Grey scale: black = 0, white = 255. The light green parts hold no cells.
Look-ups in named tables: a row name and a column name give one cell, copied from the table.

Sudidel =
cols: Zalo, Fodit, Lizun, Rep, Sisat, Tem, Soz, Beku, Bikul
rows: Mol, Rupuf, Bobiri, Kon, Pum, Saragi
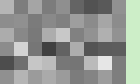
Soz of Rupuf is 139
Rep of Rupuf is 137
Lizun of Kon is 118
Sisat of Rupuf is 128
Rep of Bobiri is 173
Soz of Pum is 186
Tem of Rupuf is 158
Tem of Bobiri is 129
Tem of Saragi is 124
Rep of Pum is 188

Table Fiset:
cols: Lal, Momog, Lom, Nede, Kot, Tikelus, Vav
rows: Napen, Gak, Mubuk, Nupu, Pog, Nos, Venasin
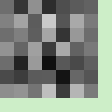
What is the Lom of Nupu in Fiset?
160
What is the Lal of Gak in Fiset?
129
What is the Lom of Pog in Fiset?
154
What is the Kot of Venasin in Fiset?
60
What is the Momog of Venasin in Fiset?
147
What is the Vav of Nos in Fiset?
85
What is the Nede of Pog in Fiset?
15
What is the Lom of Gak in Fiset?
92
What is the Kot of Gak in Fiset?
85
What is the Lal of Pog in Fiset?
109
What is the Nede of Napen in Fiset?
45
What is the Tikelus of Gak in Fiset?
169
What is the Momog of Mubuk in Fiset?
127
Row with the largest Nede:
Gak

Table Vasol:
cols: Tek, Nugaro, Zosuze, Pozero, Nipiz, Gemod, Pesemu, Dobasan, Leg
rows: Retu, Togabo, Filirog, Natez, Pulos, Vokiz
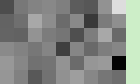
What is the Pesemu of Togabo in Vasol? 57
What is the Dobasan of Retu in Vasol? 146
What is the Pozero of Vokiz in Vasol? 114
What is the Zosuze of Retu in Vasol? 131
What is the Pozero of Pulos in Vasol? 116
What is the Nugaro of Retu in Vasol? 120
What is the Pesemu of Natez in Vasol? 105
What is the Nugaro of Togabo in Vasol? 111
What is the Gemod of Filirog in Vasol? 79
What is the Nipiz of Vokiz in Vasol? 145
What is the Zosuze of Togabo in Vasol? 168
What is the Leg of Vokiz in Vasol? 109
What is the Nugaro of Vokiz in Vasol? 129
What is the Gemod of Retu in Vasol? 92
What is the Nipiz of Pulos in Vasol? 147
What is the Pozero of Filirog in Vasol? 124
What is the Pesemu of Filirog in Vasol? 125
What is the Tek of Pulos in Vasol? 152
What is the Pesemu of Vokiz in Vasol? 135
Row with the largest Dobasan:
Filirog

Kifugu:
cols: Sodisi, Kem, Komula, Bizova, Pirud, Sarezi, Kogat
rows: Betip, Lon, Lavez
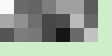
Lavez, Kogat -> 193
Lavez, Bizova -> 70
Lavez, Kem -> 125
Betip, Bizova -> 125
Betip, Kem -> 106
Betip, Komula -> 100
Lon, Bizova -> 72
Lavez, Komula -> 120
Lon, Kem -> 144
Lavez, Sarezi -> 106
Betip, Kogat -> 92
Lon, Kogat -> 104
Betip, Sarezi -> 159
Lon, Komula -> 110
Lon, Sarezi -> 186
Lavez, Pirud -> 21
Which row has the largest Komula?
Lavez

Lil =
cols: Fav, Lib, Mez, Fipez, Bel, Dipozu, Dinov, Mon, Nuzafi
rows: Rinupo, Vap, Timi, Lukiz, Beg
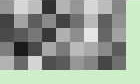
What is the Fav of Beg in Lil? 178
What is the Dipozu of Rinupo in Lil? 150
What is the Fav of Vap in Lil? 66
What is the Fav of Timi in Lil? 74
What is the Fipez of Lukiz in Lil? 166
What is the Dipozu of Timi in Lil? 142
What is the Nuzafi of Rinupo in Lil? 134

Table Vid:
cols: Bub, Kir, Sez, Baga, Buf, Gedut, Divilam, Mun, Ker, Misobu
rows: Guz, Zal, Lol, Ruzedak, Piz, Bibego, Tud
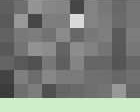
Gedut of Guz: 70
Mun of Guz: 120
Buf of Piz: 95
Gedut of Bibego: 122
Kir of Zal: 152
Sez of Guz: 148
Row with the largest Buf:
Lol

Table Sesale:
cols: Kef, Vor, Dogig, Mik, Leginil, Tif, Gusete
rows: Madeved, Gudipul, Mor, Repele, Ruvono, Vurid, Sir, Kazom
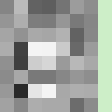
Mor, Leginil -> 178
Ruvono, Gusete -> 168
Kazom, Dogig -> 173
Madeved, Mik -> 94
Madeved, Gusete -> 141
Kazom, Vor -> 135
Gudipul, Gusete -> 134
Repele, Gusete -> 155
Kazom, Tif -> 108
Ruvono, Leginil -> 154
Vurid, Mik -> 121
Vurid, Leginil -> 135
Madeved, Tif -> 156
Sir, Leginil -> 168
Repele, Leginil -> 202
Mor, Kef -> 165
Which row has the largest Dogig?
Repele

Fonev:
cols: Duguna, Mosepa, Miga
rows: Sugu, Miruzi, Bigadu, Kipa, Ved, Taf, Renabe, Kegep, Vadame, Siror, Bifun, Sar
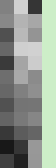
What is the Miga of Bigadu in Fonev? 148
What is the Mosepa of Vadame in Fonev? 121
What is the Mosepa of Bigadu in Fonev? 185
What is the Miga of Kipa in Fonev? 209
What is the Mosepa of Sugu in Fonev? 208
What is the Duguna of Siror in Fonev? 56
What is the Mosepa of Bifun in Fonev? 54
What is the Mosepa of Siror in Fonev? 92
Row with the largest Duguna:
Miruzi

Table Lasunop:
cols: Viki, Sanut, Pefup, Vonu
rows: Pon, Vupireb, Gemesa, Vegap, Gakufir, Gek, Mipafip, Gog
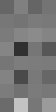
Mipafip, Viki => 124
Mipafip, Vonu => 120
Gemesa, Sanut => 134
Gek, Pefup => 121
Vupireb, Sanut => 116
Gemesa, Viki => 123
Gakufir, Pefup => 124
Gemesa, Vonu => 132
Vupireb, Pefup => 123
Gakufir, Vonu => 123
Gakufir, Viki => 118
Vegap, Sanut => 48
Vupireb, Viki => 119
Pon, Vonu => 116
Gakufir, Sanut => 125
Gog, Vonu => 155
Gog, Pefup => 119
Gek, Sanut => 74
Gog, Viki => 107
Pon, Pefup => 101

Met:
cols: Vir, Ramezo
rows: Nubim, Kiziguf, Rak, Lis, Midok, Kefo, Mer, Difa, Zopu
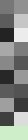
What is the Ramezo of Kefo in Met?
152
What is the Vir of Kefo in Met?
39
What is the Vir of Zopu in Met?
63
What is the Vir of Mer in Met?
91
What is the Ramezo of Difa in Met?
56
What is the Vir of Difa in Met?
159
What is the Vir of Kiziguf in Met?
92
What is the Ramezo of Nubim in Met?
145
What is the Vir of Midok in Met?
136
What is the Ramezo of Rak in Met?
236
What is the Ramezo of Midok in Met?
86
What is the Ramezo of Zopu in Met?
220
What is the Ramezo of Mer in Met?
83
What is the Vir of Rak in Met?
35
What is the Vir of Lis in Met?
168
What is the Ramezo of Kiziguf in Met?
198
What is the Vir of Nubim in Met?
119
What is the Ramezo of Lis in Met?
124

